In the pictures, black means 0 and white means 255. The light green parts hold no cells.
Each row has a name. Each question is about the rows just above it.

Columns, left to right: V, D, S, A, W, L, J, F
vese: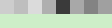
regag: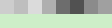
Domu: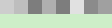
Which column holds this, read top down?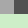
L
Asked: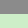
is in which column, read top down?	J
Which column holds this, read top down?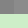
J

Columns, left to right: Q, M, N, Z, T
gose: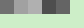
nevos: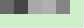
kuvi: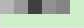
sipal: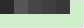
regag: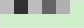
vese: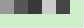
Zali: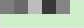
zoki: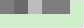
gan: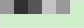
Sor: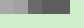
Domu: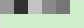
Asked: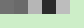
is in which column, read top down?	Q
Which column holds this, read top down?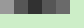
M

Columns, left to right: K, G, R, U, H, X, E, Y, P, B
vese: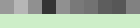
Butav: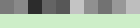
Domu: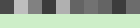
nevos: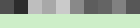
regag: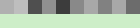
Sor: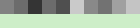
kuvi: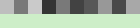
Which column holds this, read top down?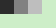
R
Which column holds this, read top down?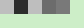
G
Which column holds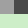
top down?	P
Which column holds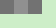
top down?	E
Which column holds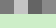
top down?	X
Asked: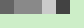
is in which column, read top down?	X

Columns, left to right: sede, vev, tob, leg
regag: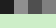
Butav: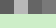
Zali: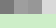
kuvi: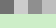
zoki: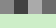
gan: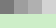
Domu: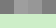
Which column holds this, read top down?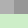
tob
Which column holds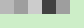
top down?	vev

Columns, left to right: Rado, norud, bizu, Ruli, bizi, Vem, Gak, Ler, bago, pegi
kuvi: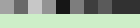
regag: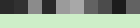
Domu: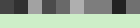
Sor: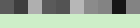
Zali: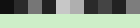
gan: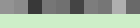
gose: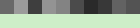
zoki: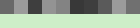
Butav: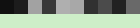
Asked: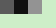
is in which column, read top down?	Rado
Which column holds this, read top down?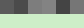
Ler
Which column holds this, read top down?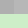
Vem
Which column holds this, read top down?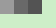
bizi

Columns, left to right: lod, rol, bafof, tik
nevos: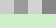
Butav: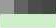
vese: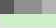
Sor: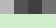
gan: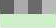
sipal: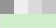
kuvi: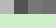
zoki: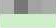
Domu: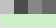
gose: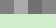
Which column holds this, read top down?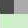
rol
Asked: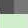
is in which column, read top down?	rol
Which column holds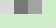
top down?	bafof
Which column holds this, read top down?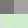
bafof
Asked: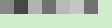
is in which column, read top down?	tik

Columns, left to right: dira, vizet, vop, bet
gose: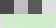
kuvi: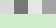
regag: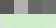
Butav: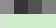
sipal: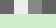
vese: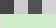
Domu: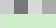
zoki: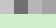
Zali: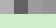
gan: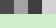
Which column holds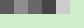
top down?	dira
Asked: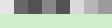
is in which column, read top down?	vop
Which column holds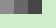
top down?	dira
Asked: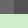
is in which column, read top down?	vop

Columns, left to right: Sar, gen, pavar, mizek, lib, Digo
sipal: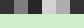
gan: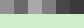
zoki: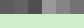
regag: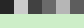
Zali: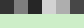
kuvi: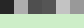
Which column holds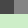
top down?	lib
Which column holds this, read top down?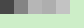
lib
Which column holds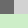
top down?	mizek

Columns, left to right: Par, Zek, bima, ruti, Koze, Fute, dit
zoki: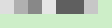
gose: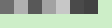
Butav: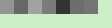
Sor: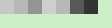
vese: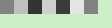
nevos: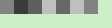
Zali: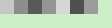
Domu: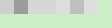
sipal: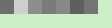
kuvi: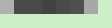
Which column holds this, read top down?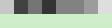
dit
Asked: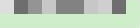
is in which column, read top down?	Par
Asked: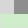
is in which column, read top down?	bima
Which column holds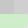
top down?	Par

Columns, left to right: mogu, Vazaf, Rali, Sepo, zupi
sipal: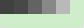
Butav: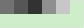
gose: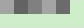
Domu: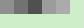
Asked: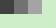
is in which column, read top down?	mogu
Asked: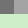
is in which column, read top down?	mogu
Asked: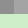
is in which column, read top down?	Sepo
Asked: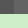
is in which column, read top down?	Vazaf

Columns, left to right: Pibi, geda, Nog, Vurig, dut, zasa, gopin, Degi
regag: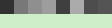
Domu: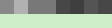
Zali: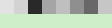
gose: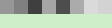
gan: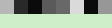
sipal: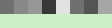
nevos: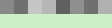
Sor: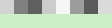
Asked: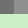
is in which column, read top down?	zasa
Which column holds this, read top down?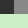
Pibi
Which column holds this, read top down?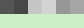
Degi
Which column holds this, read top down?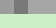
Vurig
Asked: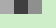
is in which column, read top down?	zasa
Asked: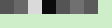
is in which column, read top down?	gopin
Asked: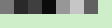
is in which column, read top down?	Nog

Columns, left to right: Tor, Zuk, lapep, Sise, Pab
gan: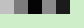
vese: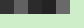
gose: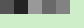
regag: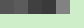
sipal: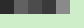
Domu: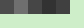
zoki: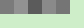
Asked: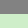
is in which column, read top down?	Pab
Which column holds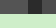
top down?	Tor
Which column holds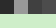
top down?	lapep
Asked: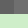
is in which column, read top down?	Zuk
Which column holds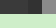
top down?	Sise

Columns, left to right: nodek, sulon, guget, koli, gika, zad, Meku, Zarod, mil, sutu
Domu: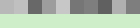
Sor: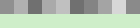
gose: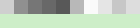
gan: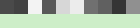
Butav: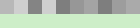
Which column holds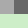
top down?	koli
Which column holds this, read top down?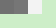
guget
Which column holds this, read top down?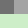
Meku
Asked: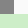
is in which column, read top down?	Meku
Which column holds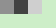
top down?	sulon

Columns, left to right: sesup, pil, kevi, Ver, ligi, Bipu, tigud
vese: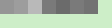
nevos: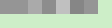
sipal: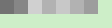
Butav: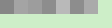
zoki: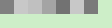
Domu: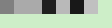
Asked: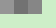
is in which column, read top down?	sesup
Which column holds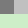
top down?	tigud
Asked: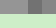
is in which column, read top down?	sesup
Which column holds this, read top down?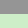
sesup

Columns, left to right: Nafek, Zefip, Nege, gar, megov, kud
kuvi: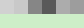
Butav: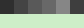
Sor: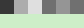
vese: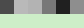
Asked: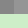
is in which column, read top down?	megov
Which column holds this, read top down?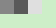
Nege

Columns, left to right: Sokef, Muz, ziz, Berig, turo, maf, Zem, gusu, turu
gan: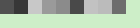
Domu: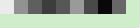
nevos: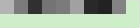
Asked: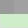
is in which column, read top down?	maf
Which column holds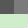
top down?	turo
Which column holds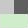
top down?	ziz
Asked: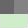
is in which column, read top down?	turu
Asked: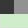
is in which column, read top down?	Muz

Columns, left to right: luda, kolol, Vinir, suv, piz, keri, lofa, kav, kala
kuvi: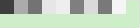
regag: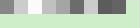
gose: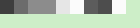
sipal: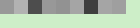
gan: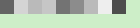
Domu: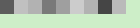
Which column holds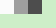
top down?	kala
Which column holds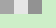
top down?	piz

